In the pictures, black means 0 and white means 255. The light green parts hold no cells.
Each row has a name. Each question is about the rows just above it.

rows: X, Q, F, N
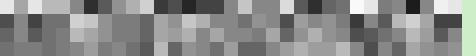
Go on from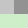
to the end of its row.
[124 124 101 166 146 197 176 135 135 113 146 135  78 157 135 146 124  58
 135  90 185 208 166  67  67]
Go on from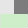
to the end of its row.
[135  28 135 240 230]
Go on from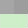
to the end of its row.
[176 135 166 135 135 124 166 101 146 176 146 135  78  90 113 135 185 157
  90 135]
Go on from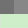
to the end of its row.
[185 157  90 135]
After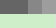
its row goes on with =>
[176 157 157 185 135  78 135 101 166 146 135 146]
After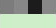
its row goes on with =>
[240 230]

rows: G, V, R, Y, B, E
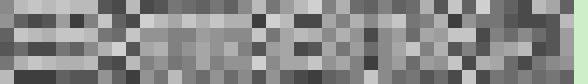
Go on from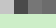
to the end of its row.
[129 108 118  98]
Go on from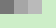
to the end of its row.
[176 138 176 147  74 138 157 108 166 157 197 197  74 129 108 138 108  86
 157]
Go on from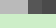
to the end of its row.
[186  74  86 118 108  98 118  98 138 186 118 157 186 208 129 176 108  98
 129  98 108 176  86 197  98 208 118  98  74 186 166  98]
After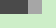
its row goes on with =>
[129 176 138 176 197 118 129 176  62 147 118 118  86  74  74  86 186]
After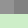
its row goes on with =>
[129 157 147 138 138 197 118 166 186 176 138 176 147  74 138 157 108 166
 157 197 197  74 129 108 138 108  86 157]
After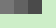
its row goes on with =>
[186 166  98]

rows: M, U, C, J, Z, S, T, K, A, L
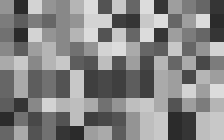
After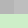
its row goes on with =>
[170 113 148 190 200 170  83 158 124 181]
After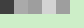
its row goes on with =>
[220]
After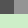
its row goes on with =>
[190 200  43  53 190 200]
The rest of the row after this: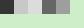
[220  43]
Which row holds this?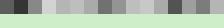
K

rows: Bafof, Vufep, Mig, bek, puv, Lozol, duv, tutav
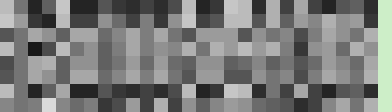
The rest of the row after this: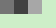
[65 36 85 96 45]
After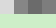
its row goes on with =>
[ 55  76 155  65 176  65 145  96 134 155 145 107  96  85  45  65 134 167
 116 176]
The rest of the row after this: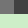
[167  65  36  85  96  45]
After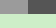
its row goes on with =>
[145 116 134  76 125 167 145 116 176]

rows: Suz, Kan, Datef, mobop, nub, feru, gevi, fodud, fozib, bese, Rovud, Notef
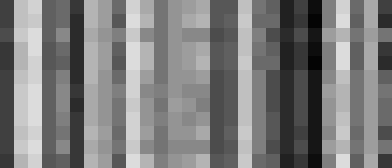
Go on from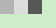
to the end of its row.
[106  43 180 157  96 220 180 116 148 157 169  87  96 192 116  96  33  55
  13 127 220  96 169  55]
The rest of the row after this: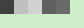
[ 55 180 157 106 210 169 116 148 157 169  87  87 192 116  96  33  64  13
 127 210 106 169  64]
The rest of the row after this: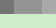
[ 76  96 201 127  87  43  64  22 136 201 106 157  76]
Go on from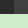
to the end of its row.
[ 22 136 201 106 157  76]
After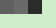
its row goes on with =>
[180 157  87 220 180 116 148 169 180  87  96 201 106 106  33  55   4 127
 220  96 169  43]

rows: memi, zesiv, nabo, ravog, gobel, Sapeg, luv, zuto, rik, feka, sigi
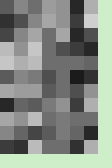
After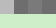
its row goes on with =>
[110]
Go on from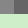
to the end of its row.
[ 69  91 122 101  39]
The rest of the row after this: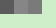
[ 79 110  27  49]
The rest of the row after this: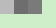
[110 110]
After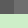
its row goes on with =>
[ 79 146]
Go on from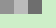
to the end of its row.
[122 110 110]

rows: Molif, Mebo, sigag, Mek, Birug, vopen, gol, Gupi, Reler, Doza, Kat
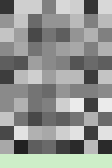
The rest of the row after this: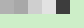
[226]
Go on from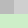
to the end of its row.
[159 186 186  61 196]
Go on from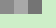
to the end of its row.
[138 159 168 128 177]

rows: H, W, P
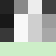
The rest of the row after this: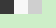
[168]
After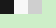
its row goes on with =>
[156]
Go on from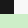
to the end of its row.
[207 156]

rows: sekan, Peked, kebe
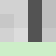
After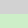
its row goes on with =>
[ 83 190]
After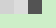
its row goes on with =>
[199]
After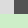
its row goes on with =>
[199]
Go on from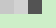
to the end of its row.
[190]
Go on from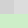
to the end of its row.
[ 83 199]
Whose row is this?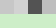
Peked
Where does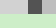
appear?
sekan

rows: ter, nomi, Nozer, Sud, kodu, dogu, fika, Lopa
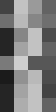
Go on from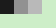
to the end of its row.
[76]
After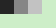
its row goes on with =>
[76]

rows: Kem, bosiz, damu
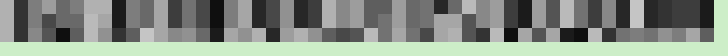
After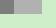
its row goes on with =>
[ 27 125 105 166  61 114  72  15 125 166  39  72 145  39  61 177 136 157
  94  94 157 105 114  39 105 186 136 157  61  27 157  84 186 114  61 136
  39 197  39  51  61  61  27]
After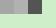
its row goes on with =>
[ 51 186  15 166  84 166  27  15 186  51 114 125 114 145 125 166  94]
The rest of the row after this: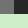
[105 186 136 157  61  27 157  84 186 114  61 136  39 197  39  51  61  61
  27]
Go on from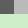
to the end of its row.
[145  51  94 197 166 136 145 105  27 166 145 177  39 157 177 145  94  72
  84 186 114 166 114  72 166 177  84  51 186  15 166  84 166  27  15 186
  51 114 125 114 145 125 166  94]
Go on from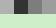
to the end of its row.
[105 125 177 177  27 125 105 166  61 114  72  15 125 166  39  72 145  39
  61 177 136 157  94  94 157 105 114  39 105 186 136 157  61  27 157  84
 186 114  61 136  39 197  39  51  61  61  27]
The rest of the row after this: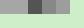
[ 61  27 157  84 186 114  61 136  39 197  39  51  61  61  27]
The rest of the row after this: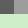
[105 114  39 105 186 136 157  61  27 157  84 186 114  61 136  39 197  39
  51  61  61  27]

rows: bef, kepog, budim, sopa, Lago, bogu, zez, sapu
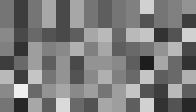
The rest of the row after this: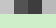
[94]
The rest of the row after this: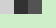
[39]

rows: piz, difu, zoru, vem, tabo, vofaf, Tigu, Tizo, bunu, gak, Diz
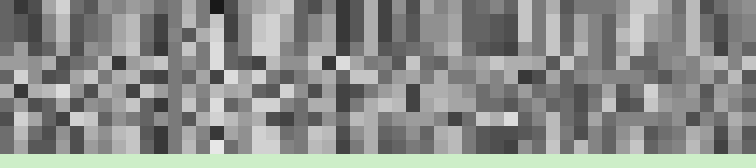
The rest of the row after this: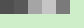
[174 186  79  67 122 100 165  67 220 165 209 122  88 122 156 174 100 197
 197 110 156 165 122 174 122 122 156 132 174  56  79 165 100 132 144 132
 132 132 110  88 122 132 156 110 186  88]
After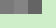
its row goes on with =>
[186 100 100 132 144 132 174 186 132 197]
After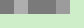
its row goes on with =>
[132 174  56  79 165 100 132 144 132 132 132 110  88 122 132 156 110 186
  88]
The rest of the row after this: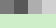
[186 156 174  79  67 110  88 144 110 186 174 122 144 156 156 132  67 110
 197 174 220 100 132 186 110  88 165 110 132 132 132 122 144  79 132 110
 174 144]
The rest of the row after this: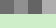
[186 122  88  79  79  88 100 186 122  79 132 100 144 174  88 110 122 174
 156  79 156  88]
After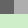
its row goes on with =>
[186 122  88  79  79  88 100 186 122  79 132 100 144 174  88 110 122 174
 156  79 156  88]

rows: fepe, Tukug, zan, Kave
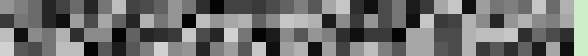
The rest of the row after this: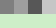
[ 15 158 177  15 158  66 149 189 127  87 167 167  87  75 177  57  87  46
  98  27 167  15]
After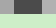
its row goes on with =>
[189 189 198  46 107  75  46]
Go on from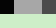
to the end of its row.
[ 75 177 189 189 198  46 107  75  46]
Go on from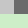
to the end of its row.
[177]
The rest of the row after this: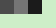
[ 57 167 198  15 158 117 127 107 198 107 177]
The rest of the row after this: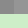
[ 37 127 158  87 198  15 158 177  15 158  66 149 189 127  87 167 167  87
  75 177  57  87  46  98  27 167  15]

